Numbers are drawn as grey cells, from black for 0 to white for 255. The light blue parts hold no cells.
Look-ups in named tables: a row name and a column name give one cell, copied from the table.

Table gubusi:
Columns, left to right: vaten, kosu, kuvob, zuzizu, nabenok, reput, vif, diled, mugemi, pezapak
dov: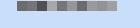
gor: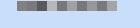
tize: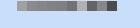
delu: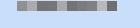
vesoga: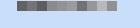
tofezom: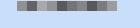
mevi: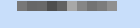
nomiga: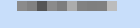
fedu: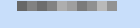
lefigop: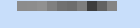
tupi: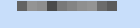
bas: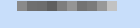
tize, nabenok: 128
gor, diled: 152
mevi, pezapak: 144
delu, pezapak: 111
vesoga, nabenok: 147
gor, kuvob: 89
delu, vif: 123
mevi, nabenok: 98
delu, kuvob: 116
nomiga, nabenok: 125
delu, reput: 115
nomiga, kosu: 129
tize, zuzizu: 130
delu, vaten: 144
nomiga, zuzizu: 139

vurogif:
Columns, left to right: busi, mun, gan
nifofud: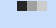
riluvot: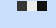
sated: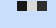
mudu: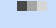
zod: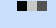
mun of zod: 199
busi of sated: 24
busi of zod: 5
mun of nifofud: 160
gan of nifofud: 204
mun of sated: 218
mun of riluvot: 237
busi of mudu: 72
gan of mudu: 214
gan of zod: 83
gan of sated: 46
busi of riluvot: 54
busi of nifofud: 38
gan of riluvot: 17

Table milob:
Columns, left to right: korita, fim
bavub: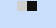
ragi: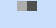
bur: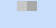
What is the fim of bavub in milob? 16
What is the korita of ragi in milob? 173
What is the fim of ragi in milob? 81
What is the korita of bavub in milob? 208
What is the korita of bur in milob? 199
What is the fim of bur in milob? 169

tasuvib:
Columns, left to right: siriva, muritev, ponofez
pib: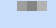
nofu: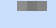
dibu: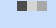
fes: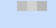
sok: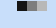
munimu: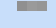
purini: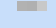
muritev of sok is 125
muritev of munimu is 154
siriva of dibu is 77
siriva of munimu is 144
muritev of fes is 209
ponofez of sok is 184
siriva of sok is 20
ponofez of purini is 200
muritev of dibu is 213
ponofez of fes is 183
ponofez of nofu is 132
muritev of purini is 176
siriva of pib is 158
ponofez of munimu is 150
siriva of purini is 178
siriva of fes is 190
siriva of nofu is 142
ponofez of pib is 179
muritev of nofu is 121
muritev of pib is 133
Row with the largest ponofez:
purini

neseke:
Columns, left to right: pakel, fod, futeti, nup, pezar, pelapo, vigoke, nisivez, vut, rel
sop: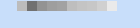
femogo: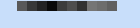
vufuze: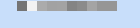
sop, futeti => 147
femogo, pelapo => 78
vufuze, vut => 150
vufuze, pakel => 116
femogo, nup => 9
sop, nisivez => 199
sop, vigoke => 196
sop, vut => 208
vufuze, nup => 162
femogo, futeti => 35
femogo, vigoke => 49
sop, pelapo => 190
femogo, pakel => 89
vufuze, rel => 150
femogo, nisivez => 117
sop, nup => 158
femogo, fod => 56
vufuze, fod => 242

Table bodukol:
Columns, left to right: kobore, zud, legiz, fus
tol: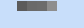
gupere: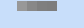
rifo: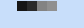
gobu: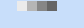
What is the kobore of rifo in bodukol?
21
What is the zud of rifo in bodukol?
42
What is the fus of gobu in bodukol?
101
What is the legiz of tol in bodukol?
108
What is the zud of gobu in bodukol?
181
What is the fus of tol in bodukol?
142
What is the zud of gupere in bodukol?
136
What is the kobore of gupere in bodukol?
152

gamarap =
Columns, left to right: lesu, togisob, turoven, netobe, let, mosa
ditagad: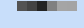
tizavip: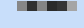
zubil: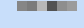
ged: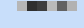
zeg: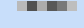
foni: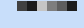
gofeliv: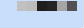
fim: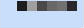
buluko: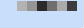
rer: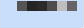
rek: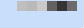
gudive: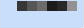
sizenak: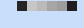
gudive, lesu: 54
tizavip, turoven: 133
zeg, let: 121
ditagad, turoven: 35
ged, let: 98
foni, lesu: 65
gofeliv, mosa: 82
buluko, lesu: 178
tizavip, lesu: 135
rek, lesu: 191
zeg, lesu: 185
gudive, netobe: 27
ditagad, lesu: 83
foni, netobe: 126
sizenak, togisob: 198

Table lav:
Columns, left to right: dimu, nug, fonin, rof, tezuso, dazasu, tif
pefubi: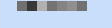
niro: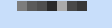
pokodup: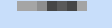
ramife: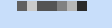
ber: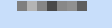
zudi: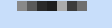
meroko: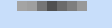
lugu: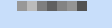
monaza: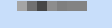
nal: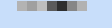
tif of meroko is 152
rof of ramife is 84
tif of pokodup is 164
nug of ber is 180
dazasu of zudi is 60
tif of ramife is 42
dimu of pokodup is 165
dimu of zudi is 137
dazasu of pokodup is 70
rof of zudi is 30
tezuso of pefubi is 132
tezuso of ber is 136
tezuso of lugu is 131
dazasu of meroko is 126
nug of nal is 160
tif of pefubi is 113
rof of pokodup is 70
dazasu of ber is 144
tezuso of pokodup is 90
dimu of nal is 179

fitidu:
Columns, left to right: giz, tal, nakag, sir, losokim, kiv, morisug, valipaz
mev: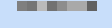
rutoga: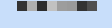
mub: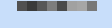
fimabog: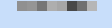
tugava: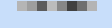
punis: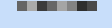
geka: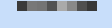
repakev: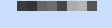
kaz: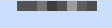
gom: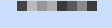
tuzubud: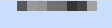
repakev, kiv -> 170
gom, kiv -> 89
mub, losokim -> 74
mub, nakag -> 87
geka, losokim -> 170
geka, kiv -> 137
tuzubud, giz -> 88
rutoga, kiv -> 154
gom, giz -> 68
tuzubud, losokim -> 111
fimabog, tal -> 149
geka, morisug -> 79
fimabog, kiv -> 72

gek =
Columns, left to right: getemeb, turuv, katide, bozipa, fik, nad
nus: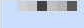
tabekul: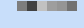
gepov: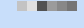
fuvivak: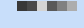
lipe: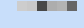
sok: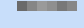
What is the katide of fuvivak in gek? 212
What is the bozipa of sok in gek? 143
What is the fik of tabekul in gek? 149
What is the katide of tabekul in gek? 193
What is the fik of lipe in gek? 179
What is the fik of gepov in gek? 136

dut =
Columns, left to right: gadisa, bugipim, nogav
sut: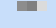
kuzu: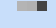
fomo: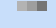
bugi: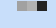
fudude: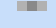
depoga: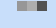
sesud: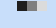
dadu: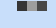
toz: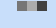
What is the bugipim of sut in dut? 128
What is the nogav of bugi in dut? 35
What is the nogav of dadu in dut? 71
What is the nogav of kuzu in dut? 68
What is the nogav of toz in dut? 65
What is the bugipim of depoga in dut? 174
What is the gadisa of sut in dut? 141
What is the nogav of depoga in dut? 82
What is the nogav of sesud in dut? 219

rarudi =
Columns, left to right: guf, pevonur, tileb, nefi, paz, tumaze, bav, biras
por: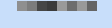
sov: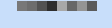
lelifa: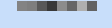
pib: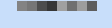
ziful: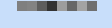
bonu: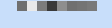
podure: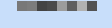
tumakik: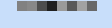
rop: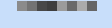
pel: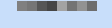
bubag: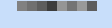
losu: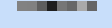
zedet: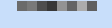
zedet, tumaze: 100
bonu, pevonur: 233
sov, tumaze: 103
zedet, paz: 147
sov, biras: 90
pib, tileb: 77
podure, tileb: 67
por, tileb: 70
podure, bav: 177
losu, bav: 169
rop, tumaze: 106
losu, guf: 130
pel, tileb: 86
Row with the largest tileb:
bonu

